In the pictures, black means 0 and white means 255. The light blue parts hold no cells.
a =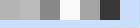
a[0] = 180
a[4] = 165
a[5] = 56
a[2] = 136

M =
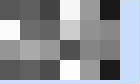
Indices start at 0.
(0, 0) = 87
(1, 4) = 145
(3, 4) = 154
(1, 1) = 108
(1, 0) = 251
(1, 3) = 204
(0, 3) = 246

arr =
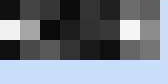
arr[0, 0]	16
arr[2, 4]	26
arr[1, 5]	56
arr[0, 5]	32
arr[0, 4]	51
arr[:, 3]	[12, 29, 51]
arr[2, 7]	117
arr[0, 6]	108

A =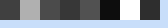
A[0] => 64
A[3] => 55

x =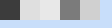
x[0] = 60
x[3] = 123
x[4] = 208

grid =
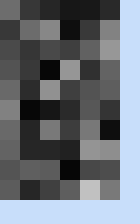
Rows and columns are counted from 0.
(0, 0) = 109
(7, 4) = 148
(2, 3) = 63
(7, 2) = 38
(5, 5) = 52
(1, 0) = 56
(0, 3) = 23
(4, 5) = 94
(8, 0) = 84
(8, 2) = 92
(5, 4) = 87
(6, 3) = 61
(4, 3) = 63
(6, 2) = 121
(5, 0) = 129
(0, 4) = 24
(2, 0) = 74
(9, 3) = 94
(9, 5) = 121
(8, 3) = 6

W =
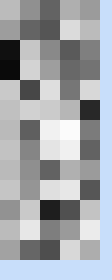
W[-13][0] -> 187
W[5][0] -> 192
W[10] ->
[146, 201, 30, 80, 195]
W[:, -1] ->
[155, 187, 127, 115, 216, 40, 123, 98, 155, 86, 195, 235, 173]
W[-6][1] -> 133
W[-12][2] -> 85
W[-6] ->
[194, 133, 228, 240, 98]
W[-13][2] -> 99
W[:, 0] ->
[187, 157, 16, 10, 201, 192, 186, 194, 186, 197, 146, 187, 162]
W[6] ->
[186, 95, 241, 251, 123]
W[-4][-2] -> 231
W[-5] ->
[186, 143, 98, 176, 155]
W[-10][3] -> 104
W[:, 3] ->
[175, 219, 90, 104, 118, 182, 251, 240, 176, 231, 80, 154, 216]

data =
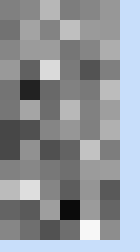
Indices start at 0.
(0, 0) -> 128
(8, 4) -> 155
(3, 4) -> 83
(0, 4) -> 134
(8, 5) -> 157
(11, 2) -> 82
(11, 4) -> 247
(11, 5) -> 141
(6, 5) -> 176
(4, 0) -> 116
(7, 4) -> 194
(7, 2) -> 80
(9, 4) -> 149
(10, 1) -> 90
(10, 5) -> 101
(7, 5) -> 125
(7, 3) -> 99
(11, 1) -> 111
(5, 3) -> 184
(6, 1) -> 80
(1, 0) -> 114
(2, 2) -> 156
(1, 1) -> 163

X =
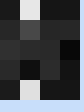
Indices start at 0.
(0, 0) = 25
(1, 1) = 72
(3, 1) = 15
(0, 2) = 21

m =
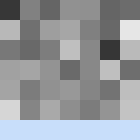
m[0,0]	55
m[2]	[120, 105, 125, 191, 136, 54, 186]
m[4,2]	145
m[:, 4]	[144, 128, 136, 136, 133, 124]
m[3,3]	106
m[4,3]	152
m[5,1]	133
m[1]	[184, 112, 158, 166, 128, 104, 230]
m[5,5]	148
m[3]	[161, 165, 147, 106, 136, 191, 110]

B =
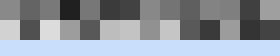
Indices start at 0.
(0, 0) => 137
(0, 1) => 100
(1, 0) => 210
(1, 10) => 58
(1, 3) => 157
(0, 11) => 127
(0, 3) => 32
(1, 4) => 88
